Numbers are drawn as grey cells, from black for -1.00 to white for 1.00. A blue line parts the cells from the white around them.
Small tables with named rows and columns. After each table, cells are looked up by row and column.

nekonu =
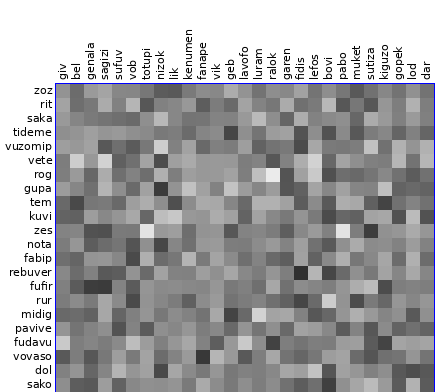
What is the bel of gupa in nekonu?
0.05
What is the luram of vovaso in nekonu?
-0.01
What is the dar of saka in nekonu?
0.00
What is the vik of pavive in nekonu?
0.07
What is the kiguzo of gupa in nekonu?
0.50
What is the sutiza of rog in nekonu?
-0.08
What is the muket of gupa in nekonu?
0.04
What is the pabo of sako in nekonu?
0.13
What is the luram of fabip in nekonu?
0.03
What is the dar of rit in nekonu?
-0.01
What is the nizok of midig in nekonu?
-0.06
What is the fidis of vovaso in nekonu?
-0.20
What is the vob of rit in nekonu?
0.42
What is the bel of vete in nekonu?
0.61
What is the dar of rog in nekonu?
-0.11
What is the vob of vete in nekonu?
-0.12
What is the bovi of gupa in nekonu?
0.06
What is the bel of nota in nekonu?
0.18
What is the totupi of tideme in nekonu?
0.08
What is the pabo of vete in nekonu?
0.28

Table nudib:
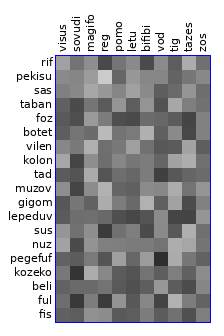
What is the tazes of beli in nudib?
-0.40
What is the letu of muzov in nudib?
-0.25
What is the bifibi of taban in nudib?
0.16
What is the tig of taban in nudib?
0.31
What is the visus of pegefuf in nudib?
-0.23
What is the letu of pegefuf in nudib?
-0.19
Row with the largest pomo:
pegefuf

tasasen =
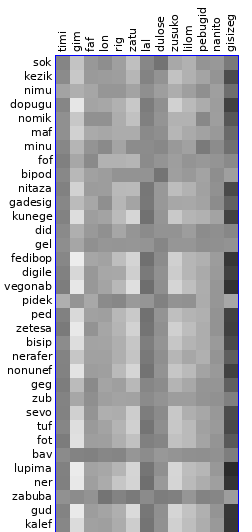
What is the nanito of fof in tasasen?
0.16
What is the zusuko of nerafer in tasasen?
0.43
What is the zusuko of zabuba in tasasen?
0.00
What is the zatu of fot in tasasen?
0.51
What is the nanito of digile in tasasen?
0.21
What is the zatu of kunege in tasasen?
0.68
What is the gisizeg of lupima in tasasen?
-0.66
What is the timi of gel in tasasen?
0.11
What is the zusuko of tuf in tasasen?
0.56
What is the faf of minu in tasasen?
0.16
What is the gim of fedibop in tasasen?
0.85
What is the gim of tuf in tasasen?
0.74
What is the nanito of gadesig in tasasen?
0.10
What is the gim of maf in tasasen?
0.64
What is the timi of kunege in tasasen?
0.02
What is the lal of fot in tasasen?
0.00
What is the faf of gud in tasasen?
0.23
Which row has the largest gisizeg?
pidek

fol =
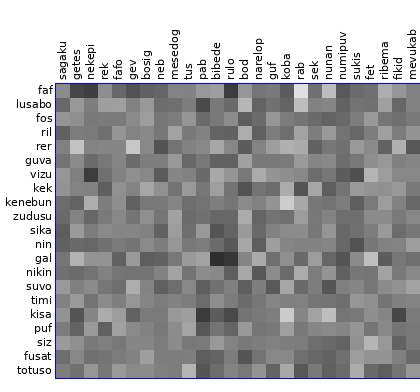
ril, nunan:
0.21
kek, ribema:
0.13
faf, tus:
0.02
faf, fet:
-0.13
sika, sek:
-0.07
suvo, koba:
0.30
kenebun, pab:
-0.10
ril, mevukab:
0.16
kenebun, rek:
-0.02
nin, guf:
0.24
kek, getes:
0.03
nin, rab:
0.02
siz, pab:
-0.04
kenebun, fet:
-0.04
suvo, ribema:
0.08
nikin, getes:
-0.16

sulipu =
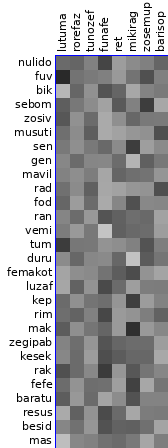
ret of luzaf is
-0.16
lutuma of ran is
0.04
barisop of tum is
-0.01
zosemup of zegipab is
-0.15
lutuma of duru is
0.09
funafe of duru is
0.08
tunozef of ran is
0.19
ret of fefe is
0.25
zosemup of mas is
0.30

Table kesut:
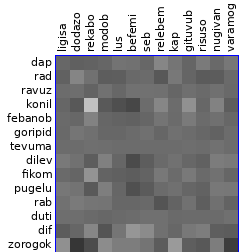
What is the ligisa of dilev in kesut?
-0.05
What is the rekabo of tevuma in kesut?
-0.13
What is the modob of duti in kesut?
-0.19
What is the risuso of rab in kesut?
-0.26
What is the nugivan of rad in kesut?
-0.28
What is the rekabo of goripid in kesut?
-0.12
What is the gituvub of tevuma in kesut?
-0.14
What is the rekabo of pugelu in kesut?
-0.30
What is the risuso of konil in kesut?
-0.19
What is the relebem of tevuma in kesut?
-0.15
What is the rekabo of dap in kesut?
-0.23
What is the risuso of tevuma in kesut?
-0.15

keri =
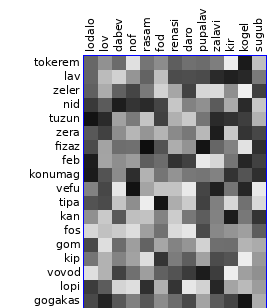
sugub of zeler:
-0.50
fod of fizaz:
-0.35
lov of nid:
-0.29
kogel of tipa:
-0.11
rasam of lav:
-0.22
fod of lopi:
0.37
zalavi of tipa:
0.00

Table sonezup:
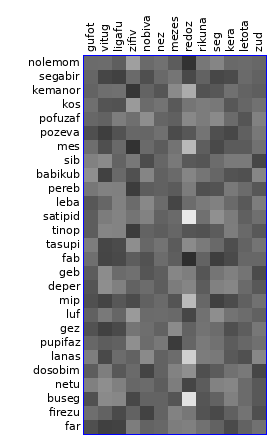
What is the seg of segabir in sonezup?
-0.44
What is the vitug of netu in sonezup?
0.11
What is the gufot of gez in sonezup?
-0.36
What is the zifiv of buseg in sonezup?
-0.44
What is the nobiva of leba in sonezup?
0.07
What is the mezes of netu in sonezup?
-0.02
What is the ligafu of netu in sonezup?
0.00
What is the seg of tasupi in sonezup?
-0.18
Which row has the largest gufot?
babikub

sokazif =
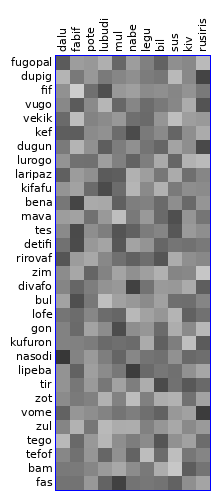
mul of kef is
-0.15
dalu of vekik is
-0.17
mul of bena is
-0.25
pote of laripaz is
0.13
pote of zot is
0.01
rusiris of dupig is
-0.47
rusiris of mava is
-0.08
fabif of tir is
-0.07
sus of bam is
0.56
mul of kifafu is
-0.15
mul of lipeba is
-0.06
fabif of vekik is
0.48
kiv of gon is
0.08
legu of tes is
-0.03
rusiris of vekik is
0.20
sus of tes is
-0.32
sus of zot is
0.40
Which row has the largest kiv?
kufuron

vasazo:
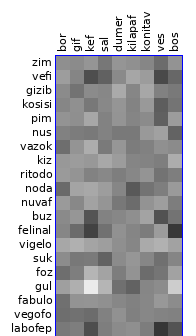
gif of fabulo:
0.15
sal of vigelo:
0.24
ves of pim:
-0.25
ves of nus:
0.26
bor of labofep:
-0.05
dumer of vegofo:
0.14
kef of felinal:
-0.48
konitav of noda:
-0.10
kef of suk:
-0.04

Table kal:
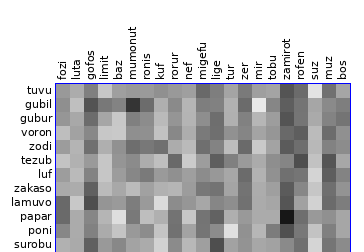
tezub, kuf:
0.50
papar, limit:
0.42
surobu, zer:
0.15
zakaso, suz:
0.55
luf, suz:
0.66
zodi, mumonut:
-0.14
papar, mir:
0.34
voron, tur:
0.14

